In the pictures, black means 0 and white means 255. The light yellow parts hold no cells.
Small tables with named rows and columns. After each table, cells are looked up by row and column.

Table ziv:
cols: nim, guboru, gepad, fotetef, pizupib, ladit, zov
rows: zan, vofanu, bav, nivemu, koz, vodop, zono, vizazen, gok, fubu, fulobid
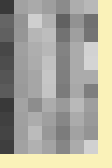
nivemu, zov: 210
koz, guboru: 158
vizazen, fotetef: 172
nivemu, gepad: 174
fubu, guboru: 159
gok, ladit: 171
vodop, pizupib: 127
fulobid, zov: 209
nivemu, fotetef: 183
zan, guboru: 162
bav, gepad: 182
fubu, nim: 68
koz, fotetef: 193

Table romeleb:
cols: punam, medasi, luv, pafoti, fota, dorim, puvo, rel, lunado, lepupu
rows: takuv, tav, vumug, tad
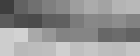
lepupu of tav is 130
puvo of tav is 136
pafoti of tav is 94
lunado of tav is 141
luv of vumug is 169
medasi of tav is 77
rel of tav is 134
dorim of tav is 123
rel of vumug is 103

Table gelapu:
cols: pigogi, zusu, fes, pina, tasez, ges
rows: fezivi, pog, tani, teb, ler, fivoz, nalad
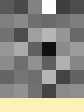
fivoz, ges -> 99
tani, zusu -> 76
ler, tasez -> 176
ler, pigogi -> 139
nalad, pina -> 68
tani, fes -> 159
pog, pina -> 106
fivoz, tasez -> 68
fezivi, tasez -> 63
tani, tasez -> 150
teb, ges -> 156
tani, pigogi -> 114
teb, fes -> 96
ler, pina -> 95
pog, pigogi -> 127
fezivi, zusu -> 73
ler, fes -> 144
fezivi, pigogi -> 89
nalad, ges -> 142

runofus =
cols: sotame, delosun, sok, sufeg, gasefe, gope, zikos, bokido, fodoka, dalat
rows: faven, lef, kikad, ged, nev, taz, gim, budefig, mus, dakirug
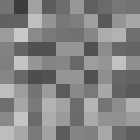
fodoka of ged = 104
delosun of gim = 157
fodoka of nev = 193
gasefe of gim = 92
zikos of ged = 81
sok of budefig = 122
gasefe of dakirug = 92

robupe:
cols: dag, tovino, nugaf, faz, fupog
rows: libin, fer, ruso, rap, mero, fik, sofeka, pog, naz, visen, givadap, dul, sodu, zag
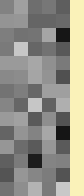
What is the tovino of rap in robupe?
199
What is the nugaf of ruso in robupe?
116
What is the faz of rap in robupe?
114
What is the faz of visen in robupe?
167
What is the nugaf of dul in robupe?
28
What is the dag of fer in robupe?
148
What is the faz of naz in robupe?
142
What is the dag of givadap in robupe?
150
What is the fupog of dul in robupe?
129
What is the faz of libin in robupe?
119
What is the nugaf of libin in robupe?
110
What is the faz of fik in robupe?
147

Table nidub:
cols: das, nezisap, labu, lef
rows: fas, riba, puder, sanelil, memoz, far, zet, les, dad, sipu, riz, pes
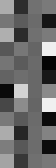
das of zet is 9
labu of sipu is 109
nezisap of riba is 92
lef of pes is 120
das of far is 99
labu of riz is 108
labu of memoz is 106
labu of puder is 112
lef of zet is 138
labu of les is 101
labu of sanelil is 101
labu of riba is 107
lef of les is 240
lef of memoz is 4
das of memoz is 117
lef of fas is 122
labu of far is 104
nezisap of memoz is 91
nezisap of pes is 56

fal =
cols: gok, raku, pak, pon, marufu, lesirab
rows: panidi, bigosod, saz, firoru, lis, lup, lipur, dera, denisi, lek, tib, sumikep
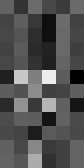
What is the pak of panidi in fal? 107
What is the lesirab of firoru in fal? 63
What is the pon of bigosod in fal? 15
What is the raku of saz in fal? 84
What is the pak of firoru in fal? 42
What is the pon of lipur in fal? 65

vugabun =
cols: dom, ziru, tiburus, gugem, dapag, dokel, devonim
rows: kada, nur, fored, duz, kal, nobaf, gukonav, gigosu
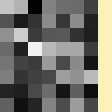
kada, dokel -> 107
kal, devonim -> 21
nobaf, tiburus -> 64
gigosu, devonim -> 70
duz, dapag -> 167
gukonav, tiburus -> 73
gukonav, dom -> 36
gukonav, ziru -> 30
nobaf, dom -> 127
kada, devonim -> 64
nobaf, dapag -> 158
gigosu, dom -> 97
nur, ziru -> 26
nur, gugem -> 139
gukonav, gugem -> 108
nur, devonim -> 33
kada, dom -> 196
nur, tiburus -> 51
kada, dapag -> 109
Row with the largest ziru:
fored

